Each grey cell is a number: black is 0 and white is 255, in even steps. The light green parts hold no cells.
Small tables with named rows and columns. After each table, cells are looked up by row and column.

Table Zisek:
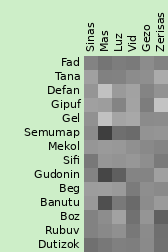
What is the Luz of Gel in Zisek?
164
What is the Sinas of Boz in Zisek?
130
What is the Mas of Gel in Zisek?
193
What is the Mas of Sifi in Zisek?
150
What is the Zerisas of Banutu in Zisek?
154
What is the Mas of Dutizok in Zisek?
120
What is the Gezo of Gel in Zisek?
139
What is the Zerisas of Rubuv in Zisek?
111
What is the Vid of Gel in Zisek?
168
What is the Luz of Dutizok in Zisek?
128
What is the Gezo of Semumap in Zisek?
147
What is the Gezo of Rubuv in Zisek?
139
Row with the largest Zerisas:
Gipuf

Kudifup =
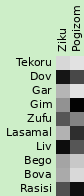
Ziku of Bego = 164
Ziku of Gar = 181
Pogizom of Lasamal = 46
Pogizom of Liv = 86
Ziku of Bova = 170
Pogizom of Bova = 217
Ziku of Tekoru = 215
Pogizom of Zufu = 131
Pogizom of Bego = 200
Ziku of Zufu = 86
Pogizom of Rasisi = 15
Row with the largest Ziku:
Tekoru

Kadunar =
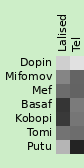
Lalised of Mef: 108
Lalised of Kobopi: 57
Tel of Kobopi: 118
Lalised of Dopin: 207
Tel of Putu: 35
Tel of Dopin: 225
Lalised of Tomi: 115
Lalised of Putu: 181
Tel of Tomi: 109
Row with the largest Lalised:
Dopin

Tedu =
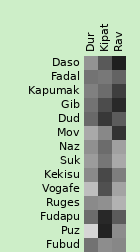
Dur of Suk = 156
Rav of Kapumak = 62
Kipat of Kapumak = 108
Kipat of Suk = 118
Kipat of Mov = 136
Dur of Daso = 147
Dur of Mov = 169
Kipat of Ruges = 144
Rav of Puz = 140

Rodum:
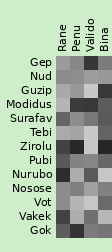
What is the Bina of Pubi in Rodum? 104
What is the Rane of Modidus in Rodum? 181
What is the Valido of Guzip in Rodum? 200
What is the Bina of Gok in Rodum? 117
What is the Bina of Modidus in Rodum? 93
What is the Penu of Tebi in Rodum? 164
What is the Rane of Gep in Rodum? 155
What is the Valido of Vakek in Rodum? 111
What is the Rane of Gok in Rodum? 93
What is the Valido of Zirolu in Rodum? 199
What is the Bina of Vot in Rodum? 106
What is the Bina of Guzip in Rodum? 56
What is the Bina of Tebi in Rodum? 99
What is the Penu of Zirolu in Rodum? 40
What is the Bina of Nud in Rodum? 152
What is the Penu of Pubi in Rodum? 131
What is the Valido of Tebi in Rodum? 200
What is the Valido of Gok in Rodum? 124

